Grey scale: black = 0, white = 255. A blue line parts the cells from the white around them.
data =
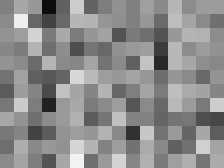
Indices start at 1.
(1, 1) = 128
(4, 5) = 141
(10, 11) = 199
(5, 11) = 195
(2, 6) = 182
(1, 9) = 145
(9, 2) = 147
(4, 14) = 140
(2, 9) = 142
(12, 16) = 171
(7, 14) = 170
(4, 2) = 124
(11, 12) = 137
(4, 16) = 146
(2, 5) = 104
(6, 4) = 88
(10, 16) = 93
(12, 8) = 154
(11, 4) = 152
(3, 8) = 162
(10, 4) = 91
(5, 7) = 165
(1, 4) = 13
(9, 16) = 71
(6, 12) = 109
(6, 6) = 216
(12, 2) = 164
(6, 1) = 115
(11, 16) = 164
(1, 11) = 159
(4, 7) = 117
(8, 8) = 138
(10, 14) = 100
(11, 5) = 146
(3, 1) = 147
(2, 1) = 139
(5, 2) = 138

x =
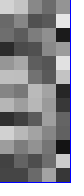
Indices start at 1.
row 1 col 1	211
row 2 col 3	80
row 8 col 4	154
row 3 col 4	144
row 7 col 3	186
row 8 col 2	158
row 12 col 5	204
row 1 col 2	196
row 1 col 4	108
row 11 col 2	125
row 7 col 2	120
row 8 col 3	183
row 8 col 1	182
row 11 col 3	146
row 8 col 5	56
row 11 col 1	157
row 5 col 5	225
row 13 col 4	163
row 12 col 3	77
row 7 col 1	133

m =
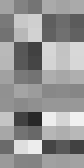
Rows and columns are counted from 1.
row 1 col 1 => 163
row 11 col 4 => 69
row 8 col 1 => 146
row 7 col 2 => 164
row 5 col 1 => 183
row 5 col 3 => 69
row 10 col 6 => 184
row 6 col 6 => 175
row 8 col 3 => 144
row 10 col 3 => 104
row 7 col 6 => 134
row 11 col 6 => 65
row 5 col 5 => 196
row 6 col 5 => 167
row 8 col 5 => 151
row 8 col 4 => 151
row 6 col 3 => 115
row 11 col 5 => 88
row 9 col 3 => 40
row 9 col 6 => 240
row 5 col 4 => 212

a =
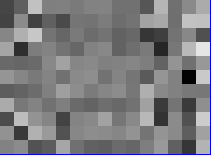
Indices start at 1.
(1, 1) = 70
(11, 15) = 179
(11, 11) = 126
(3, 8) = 115
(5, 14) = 112
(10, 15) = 161
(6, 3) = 121
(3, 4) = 116
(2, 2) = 139
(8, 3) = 131
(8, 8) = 110
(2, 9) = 109
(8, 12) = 59
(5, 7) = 137
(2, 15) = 192
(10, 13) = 138
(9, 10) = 137
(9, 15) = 204
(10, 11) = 116
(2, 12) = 168
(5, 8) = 128
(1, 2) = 95
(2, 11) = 162
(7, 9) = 140
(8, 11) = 161
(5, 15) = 152
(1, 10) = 113
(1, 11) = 86
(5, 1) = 105
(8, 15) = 143
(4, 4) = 131
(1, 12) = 181
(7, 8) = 134
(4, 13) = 119
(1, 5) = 128
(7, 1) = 93
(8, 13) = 116

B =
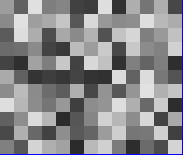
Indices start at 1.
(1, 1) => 156
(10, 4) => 66
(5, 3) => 162
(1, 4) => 126
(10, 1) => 73
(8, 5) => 152
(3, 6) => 138
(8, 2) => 182
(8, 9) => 222
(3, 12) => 153
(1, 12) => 174
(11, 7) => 185
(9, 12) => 67
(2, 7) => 216
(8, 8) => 148
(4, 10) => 200
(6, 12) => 120
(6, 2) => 97
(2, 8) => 152
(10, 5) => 142
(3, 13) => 193
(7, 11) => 225
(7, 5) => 93
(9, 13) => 169
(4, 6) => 187
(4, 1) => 107
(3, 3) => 173
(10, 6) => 89
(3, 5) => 168
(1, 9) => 50
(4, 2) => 111
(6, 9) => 218
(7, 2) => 187
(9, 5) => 44
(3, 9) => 195
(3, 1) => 91

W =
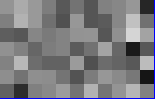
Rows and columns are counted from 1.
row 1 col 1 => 148
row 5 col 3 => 109
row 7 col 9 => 148
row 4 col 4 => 125
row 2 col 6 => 151
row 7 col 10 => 182
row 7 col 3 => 128
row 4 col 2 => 129
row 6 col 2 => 115
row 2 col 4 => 112
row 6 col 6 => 83
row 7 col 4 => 137
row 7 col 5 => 156
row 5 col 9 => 100
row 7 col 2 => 45
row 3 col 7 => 148
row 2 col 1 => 127
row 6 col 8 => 151
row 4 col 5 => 131
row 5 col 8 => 108
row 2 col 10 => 193
